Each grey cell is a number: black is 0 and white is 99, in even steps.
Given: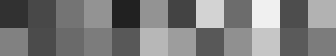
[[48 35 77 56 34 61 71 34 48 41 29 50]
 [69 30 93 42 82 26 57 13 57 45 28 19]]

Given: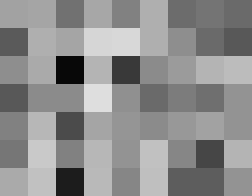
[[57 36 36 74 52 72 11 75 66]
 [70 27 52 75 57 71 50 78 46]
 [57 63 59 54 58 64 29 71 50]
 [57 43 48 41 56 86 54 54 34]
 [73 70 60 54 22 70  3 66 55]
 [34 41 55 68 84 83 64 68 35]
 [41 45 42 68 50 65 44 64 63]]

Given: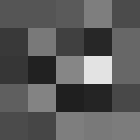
[[48 47 49 27 29]
 [28 14 12 51 37]
 [40 88 52 13 21]
 [40 15 25 47 22]
 [29 49 35 33 33]]

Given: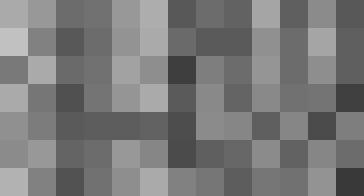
[[22 57 44 46 36 46 50 66 55 44 32 50 69]
 [42 52 38 54 40 37 29 52 59 42 39 59 54]
 [49 29 52 37 52 54 30 38 36 36 35 48 56]
 [25 45 44 53 39 53 35 66 58 45 31 46 66]
 [37 55 42 58 42 49 24 55 63 44 41 66 47]
 [37 64 42 56 35 35 41 66 57 42 34 50 75]
 [34 54 37 64 38 42 34 67 59 44 42 59 66]]

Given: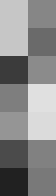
[[47 13]
 [50 29]
 [85 58]
 [87 49]
 [54 23]
 [41 77]
 [52 77]]

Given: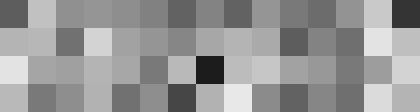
[[70 85 43 52 38 54 90 69 27 55 44 69 55 47 72]
 [82 61 47 59 63 77 73 11 72 47 65 70 62 64 88]
 [74 88 43 51 36 66 70 65 52 58 63 82 44 71 70]
 [20 78 57 42 47 58 38 51 38 50 55 58 56 75 36]]

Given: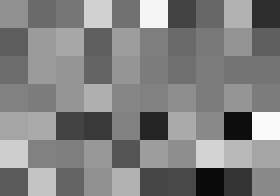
[[53 20  4 28 27 69 56 39 76 35]
 [64 72 82 55 61 33 59 49 50 80]
 [97  5 53 66 14 50 22 26 66 64]
 [48 58 48 55 50 52 68 58 48 50]
 [45 45 48 43 48 58 39 58 60 42]
 [37 57 47 41 49 61 37 65 60 36]
 [18 69 40 26 95 44 81 46 41 56]]
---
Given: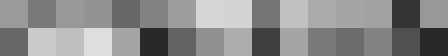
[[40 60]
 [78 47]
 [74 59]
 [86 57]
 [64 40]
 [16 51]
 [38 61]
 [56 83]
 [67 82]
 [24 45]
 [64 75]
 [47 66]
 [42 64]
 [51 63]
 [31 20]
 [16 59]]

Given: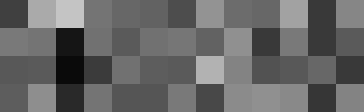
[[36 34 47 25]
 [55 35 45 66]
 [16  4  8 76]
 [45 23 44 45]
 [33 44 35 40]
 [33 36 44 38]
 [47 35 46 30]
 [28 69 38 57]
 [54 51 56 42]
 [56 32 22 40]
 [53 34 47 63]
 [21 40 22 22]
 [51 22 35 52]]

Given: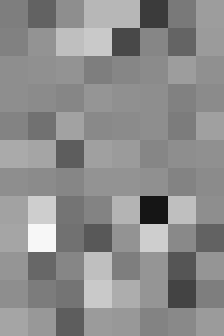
[[64 55 58 64 63 55 66 51 55 55 50 49]
 [59 48 40 96 80 54 64 44 54 56 57 38]
 [36 45 52 44 45 52 36 63 52 57 74 55]
 [60 78 74 34 51 57 62 53 58 49 78 71]
 [59 67 49 57 70 57 60 54 56 52 28 71]
 [51 58 58 80  8 56 52 55 55 54 52 23]
 [53 26 33 53 74 51 55 48 50 61 39 47]
 [60 49 58 38 55 54 56 62 54 56 60 61]]

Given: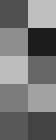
[[34 48 73 55 31]
 [26 63 40 11 74]]

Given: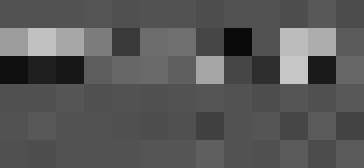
[[31 32 31  6 61 32]
 [30 34 31 12 75 32]
 [32 32 33  9 65 32]
 [32 32 31 36 48 33]
 [32 31 32 40 22 31]
 [33 30 31 41 42 32]
 [33 31 32 37 43 32]
 [37 25 33 64 27 30]
 [32 32 32 27  4 32]
 [31 33 30 18 32 32]
 [35 27 33 77 73 30]
 [29 35 31 10 67 34]
 [35 26 34 40 35 29]]

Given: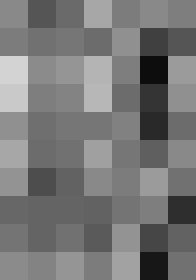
[[54 45 40 57 65 56 78 82 48 53]
 [51 39 39 30 42 43 49 54 44 33]
 [58 44 39 38 44 46 51 58 46 41]
 [48 35 38 53 62 46 71 70 42 65]
 [63 57 45 48 46 50 42 49 56 48]
 [ 9 27 49 60 37 16 20  5 25 53]
 [44 38 18 44 53 42 56 60 33 49]]
